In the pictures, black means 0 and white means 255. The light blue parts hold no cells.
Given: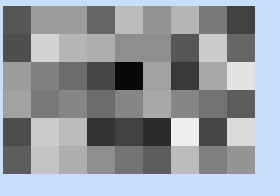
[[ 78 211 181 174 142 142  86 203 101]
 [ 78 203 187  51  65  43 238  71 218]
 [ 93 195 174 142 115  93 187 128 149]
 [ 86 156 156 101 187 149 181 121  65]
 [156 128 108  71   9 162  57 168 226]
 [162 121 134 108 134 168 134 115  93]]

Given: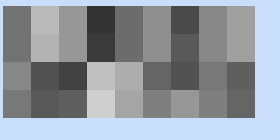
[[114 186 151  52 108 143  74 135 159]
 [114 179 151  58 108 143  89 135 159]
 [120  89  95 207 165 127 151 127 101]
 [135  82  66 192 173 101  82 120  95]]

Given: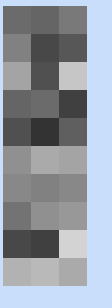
[[178 185 170]
 [144 170 164]
 [115 144 152]
 [136 129 136]
 [101 107  64]
 [107 101 121]
 [164  80 198]
 [129  72  87]
 [ 72  64 211]
 [ 80  51  95]]

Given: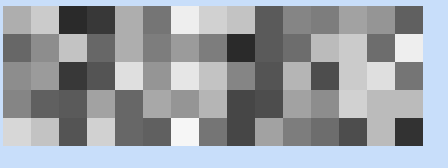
[[174 203  42  56 174 117 238 209 195  90 133 125 162 149  96]
 [215 195  84 209 103  96 246 117  70 162 125 109  77 187  50]
 [141 155  56  84 223 149 230 195 133  84 181  77 203 223 117]
 [103 141 195 103 174 125 155 125  42  90 109 187 203 109 238]
 [133  96  90 162 103 168 149 181  70  77 162 141 209 187 187]]

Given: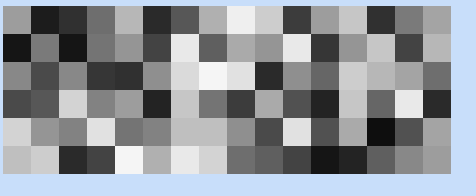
[[191 205  42  67 245 176 233 211 110  95  67  21  35  95 136 157]
 [211 149 130 225 116 130 191 191 143  74 225  81 170  14  81 164]
 [ 21 122  21 116 149  67 233  95 170 149 233  54 149 198  67 183]
 [ 74  87 211 130 157  35 198 116  60 170  81  35 198 102 233  42]
 [136  74 136  54  48 143 218 245 225  42 143 102 205 183 164 110]
 [157  28  48 110 183  42  87 176 239 205  60 157 198  48 122 164]]

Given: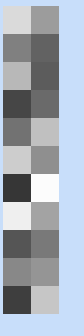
[[ 54 252]
 [ 62 198]
 [114 192]
 [239 163]
 [218 156]
 [136 149]
 [205 143]
 [ 85 121]
 [ 70 106]
 [128  98]
 [184  92]]
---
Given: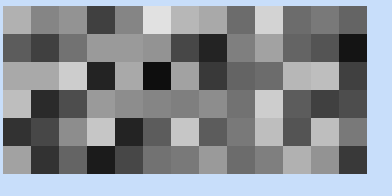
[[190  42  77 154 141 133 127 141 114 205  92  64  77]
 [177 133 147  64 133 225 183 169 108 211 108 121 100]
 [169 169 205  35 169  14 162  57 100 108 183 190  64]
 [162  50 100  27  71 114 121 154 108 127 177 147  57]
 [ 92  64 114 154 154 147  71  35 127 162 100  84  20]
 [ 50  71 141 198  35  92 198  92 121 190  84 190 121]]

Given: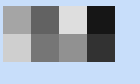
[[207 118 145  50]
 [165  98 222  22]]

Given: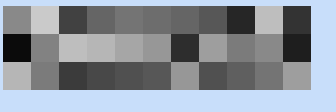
[[182 123  59  72  80  87 151  80  95 116 158]
 [137 202  65 101 116 109 101  87  38 190  51]
 [ 11 130 190 182 166 151  45 158 123 137  30]]

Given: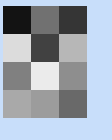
[[220  65 183]
 [169 156 105]
 [128 235 142]
 [ 19 113  53]]

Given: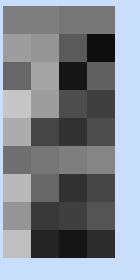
[[198 157  78  63]
 [191  36  21  44]
 [185 103  50  70]
 [172  70  50  78]
 [157 149  90  13]
 [149  56  63  84]
 [126 126 118 118]
 [111 118 126 133]
 [103 164  21  96]]

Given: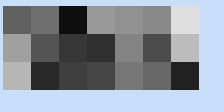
[[182  40  63  70 119 103  33]
 [160  84  55  48 131  76 188]
 [ 97 111  14 152 145 137 222]]

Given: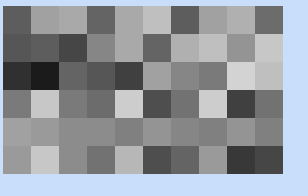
[[161 154 140 140 128 148 134 128 148 128]
 [154 199 140 114 183  78 100 154  56  70]
 [122 199 122 108 205  78 114 205  64 114]
 [ 93 161 169 100 169 191  93 161 176 108]
 [ 86  93  70 134 169 100 176 191 148 199]
 [ 48  27 100  86  64 161 134 122 211 191]]
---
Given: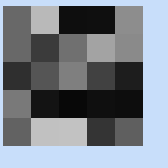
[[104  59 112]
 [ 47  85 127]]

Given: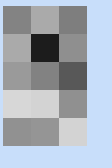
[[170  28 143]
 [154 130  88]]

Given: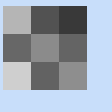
[[103 139 100]
 [207  98 142]]

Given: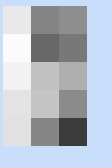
[[251 103 120]
 [242 193 175]]

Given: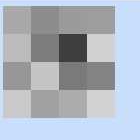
[[187 124  62]
 [151 197 122]]

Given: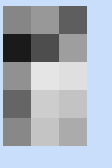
[[ 26  77 158]
 [145 229 223]]

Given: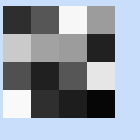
[[202 162 156]
 [ 80  32  86]]

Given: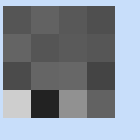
[[100  85  90]
 [ 75 101 103]]

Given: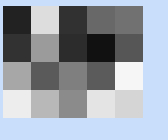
[[ 50 155  44]
 [167  90 127]]
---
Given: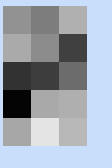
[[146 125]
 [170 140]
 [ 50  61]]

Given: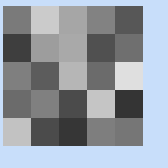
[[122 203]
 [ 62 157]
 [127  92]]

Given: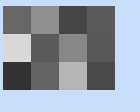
[[103 143]
 [216  91]
 [ 51 100]]

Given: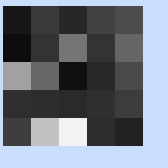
[[ 22  58]
 [ 13  51]
 [161 103]]

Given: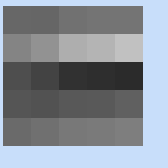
[[103 102]
 [132 146]
 [ 78  67]]

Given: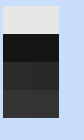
[[231 231]
 [ 21  21]
 [ 43  41]]

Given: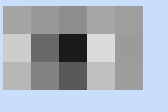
[[164 152]
 [205 105]
 [183 130]]
